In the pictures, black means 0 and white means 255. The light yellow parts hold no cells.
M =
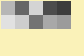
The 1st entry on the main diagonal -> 182
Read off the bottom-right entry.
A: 155
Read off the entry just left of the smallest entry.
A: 76

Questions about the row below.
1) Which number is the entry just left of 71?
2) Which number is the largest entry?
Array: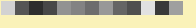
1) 45
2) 225

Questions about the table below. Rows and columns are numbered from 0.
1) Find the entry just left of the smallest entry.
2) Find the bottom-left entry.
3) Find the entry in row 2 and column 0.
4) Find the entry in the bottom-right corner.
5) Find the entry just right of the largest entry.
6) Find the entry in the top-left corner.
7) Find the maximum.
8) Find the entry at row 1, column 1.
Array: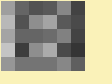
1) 74
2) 150
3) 164
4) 95
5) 61
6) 158
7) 196
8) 82

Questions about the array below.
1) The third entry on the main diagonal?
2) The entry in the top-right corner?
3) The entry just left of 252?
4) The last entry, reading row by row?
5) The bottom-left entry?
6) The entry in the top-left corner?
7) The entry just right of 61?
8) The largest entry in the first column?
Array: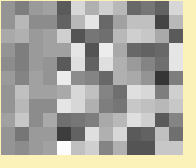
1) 154
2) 215
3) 161
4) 199
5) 148
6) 148
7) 98
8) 169

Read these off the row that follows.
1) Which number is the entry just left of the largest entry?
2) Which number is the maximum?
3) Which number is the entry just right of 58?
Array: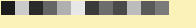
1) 176
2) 231
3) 109

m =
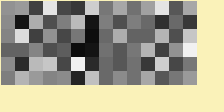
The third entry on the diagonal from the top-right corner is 180
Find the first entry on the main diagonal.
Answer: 146
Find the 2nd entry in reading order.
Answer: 154
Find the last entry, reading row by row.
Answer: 154
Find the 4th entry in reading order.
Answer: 228
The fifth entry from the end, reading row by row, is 113
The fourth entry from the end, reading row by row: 167
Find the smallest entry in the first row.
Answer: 56
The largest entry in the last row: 192
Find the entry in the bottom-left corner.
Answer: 126
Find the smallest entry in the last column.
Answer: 56
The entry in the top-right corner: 167
